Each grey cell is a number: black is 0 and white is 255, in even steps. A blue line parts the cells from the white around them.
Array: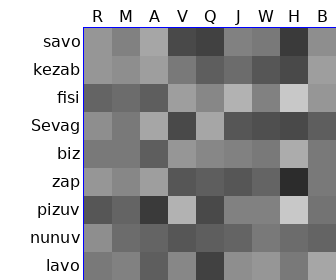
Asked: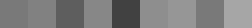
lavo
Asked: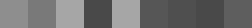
Sevag
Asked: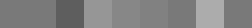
biz
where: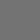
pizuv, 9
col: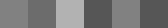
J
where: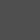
Sevag, 7

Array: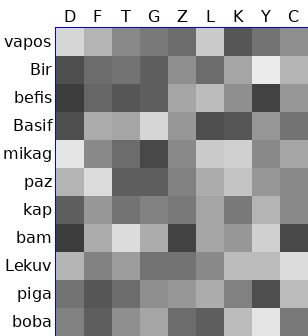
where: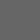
befis, 2
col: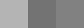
D
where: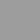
Lekuv, 3
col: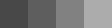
G

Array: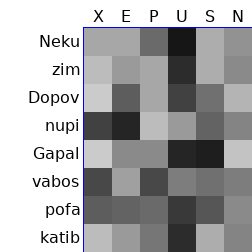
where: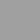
vabos, 2
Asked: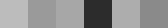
zim
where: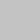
Gapal, 6
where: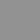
Neku, 6
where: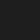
Gapal, 5
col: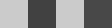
X

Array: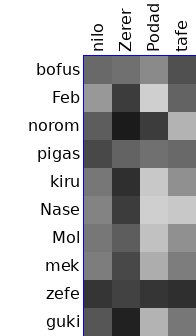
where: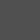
bofus, 4
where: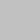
Mol, 3

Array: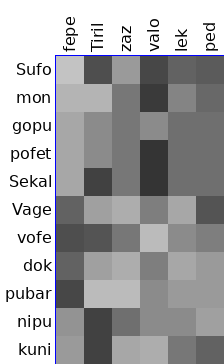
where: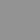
nipu, 1
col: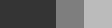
valo
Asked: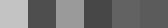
Sufo

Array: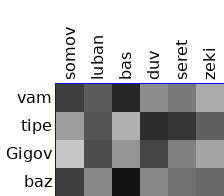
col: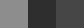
duv
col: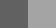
zeki
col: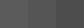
luban

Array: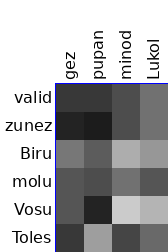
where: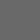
Toles, 4
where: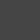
Toles, 3
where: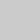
Vosu, 3
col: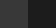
pupan
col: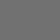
Lukol
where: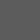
Biru, 2

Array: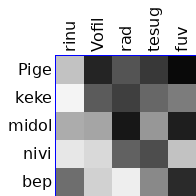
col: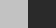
fuv
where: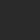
bep, 5
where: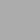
midol, 1

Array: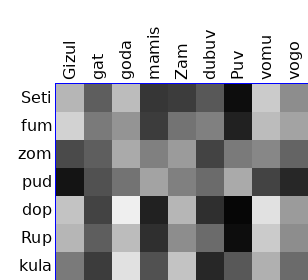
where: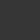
Seti, 4
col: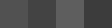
gat
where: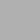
kula, 8
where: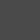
zom, 1

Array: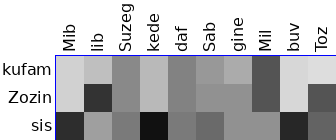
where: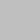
kufam, 2
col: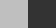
lib
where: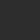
sis, 1
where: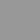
kufam, 6

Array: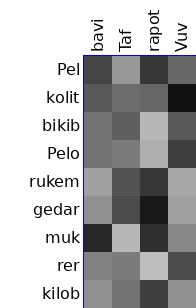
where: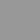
Pel, 2
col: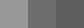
Taf
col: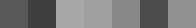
Vuv
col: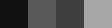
Vuv
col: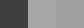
Vuv

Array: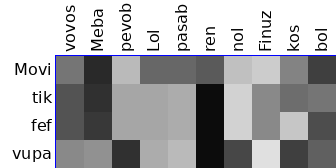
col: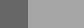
Lol
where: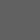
vupa, 10
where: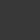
fef, 2

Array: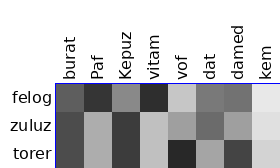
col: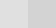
kem
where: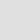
zuluz, 8

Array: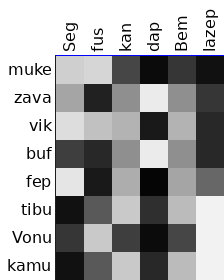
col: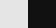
Seg
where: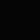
fep, 4
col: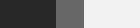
lazep
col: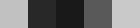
fus
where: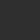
tibu, 4

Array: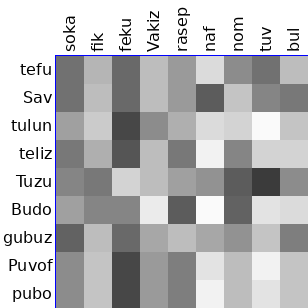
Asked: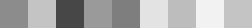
Puvof
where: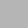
tefu, 2
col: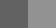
nom
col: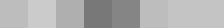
fik
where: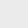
Budo, 4
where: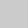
tulun, 2

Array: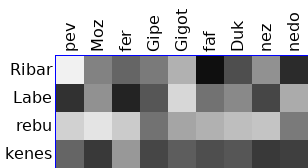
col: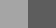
Gigot
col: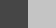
nez

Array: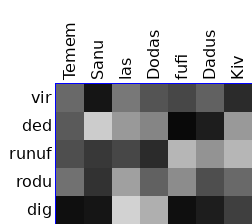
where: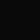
ded, 5
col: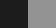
Dadus
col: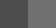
Temem
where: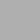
dig, 4
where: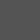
vir, 4
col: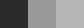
Kiv
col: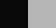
fufi

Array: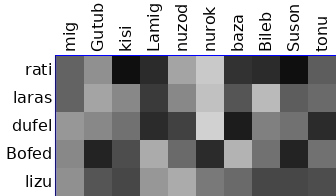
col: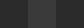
Lamig
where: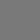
lizu, 6
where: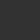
rati, 7
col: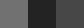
Suson
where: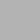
Bofed, 7
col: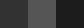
baza
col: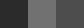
tonu

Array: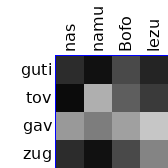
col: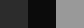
nas
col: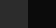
nas

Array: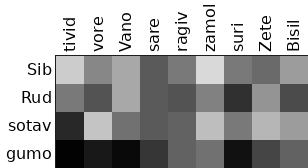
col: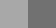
Vano
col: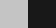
vore
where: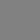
Rud, 6

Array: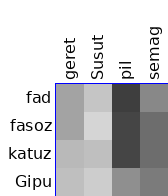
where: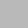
katuz, 1
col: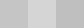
Susut
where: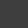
fad, 3
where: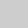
Gipu, 2
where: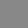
fad, 4
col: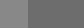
semag
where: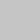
fad, 2

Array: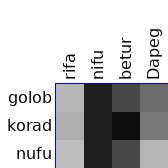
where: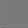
korad, 4
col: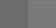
Dapeg
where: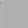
korad, 1

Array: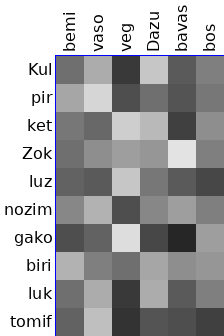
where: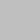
tomif, 2
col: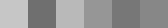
Dazu
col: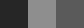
bavas
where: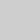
ket, 3
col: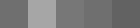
bemi

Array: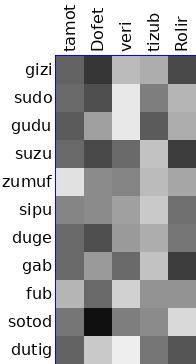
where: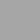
zumuf, 5
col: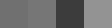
Rolir
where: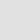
zumuf, 1
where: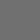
sipu, 5
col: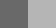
tamot

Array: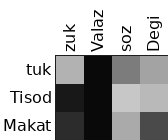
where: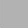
tuk, 1
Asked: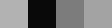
tuk
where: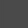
Makat, 4
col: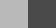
Degi
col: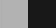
zuk

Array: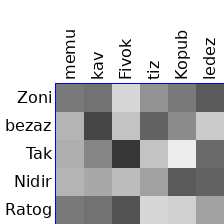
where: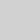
Ratog, 5
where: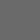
Tak, 6
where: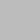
Nidir, 3

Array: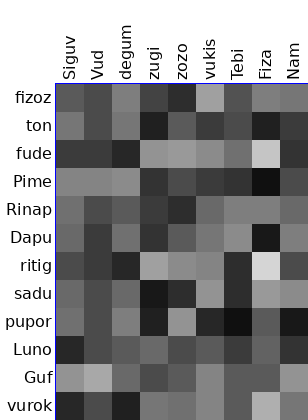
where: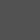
fizoz, 7
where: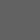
Luno, 8
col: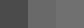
Siguv
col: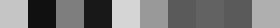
Fiza
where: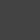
fizoz, 4

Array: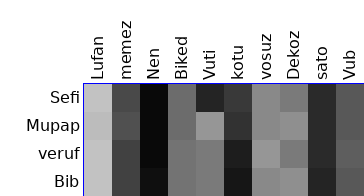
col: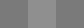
Dekoz
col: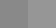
vosuz
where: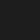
veruf, 6
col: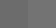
Biked
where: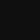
Bib, 3
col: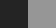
Vuti
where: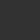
Mupap, 6

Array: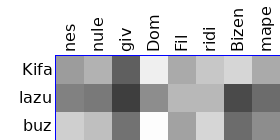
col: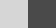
Bizen
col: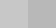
ridi
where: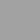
buz, 5
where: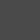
lazu, 7
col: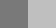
nule
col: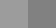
nes
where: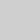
buz, 1

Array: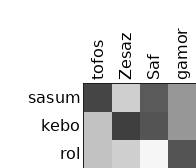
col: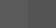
Saf
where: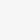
rol, 3
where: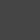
sasum, 1
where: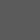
sasum, 3
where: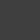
kebo, 2

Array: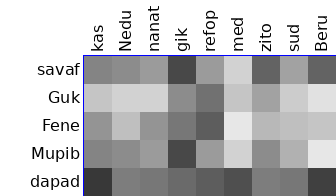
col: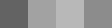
zito
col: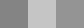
kas
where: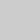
Guk, 8
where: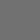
Guk, 5

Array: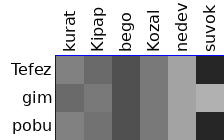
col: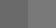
Kipap
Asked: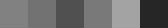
pobu
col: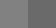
kurat
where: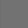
pobu, 2

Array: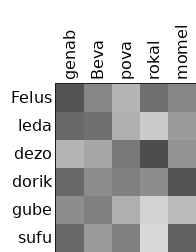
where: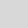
sufu, 4
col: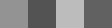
momel
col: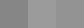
momel
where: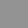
dezo, 5
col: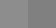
Beva

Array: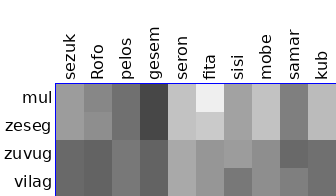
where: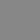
mul, 2
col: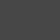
gesem

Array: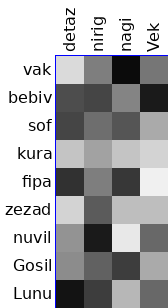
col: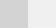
Vek
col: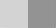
detaz
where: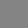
bebiv, 3
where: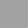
kura, 2
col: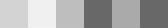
Vek
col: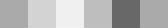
Vek
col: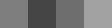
nirig

